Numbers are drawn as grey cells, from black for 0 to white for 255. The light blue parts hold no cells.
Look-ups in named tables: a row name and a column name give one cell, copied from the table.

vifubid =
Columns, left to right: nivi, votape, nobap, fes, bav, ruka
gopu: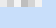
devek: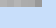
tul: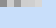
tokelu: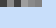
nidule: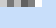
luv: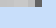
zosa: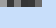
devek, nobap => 181
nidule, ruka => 253
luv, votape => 196
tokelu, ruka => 129
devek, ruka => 153
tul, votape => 205
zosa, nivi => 159
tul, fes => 206
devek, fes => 172
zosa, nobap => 128
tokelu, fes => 158
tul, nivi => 142

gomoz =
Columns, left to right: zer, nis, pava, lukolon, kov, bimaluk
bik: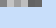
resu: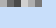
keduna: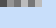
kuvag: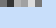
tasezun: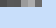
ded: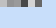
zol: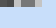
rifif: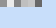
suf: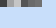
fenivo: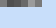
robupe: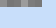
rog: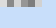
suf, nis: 163
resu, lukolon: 208
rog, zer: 220
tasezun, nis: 89
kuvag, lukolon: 161
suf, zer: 64
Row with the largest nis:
rifif

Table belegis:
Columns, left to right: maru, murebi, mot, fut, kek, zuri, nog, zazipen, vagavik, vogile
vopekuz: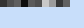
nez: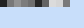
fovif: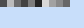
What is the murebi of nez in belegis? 120
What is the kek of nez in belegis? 111
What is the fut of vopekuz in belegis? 13
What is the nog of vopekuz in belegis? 200
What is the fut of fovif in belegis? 67
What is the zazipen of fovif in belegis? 162
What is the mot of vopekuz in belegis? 95
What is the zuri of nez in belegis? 39
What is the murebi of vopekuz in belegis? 80
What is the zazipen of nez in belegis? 219
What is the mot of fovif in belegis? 108
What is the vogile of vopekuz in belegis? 97
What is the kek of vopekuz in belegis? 90
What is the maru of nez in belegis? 34
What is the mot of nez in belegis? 146
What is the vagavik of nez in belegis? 213
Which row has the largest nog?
fovif

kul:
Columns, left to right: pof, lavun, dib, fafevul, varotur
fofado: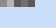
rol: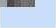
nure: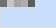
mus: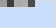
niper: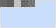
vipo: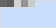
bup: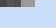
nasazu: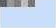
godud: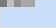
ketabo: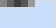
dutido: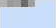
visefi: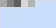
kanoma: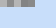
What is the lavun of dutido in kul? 154
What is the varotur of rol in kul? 106
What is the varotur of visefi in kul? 178
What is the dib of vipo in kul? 210
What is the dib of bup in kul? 79
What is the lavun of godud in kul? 190
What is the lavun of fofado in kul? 180
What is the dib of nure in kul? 164
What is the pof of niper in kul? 104
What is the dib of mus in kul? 171
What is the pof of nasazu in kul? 95
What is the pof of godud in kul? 122
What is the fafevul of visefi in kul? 214
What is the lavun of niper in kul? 95
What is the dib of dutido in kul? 160
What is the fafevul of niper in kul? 105
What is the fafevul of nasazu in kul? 189
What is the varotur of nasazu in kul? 118
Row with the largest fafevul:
visefi

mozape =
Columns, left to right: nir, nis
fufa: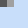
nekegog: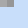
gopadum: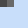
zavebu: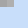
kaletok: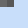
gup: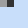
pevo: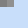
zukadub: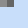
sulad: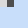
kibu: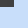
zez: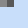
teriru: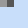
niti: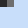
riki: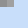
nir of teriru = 153
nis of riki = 160
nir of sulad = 218
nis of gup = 51
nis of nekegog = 150
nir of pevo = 127
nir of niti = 41
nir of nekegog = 168
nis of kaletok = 87

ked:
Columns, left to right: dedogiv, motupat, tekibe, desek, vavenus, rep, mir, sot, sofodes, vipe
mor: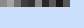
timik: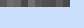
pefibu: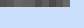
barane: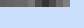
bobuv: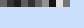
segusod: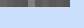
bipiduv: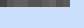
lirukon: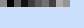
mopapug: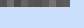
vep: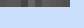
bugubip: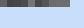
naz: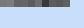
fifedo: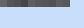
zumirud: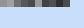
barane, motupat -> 101
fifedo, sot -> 82
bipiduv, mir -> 93
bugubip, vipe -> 110
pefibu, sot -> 74
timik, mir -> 80
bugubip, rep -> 73
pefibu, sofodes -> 86
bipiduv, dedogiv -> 68
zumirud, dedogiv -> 148
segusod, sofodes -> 91
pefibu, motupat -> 89
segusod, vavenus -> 128
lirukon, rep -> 91

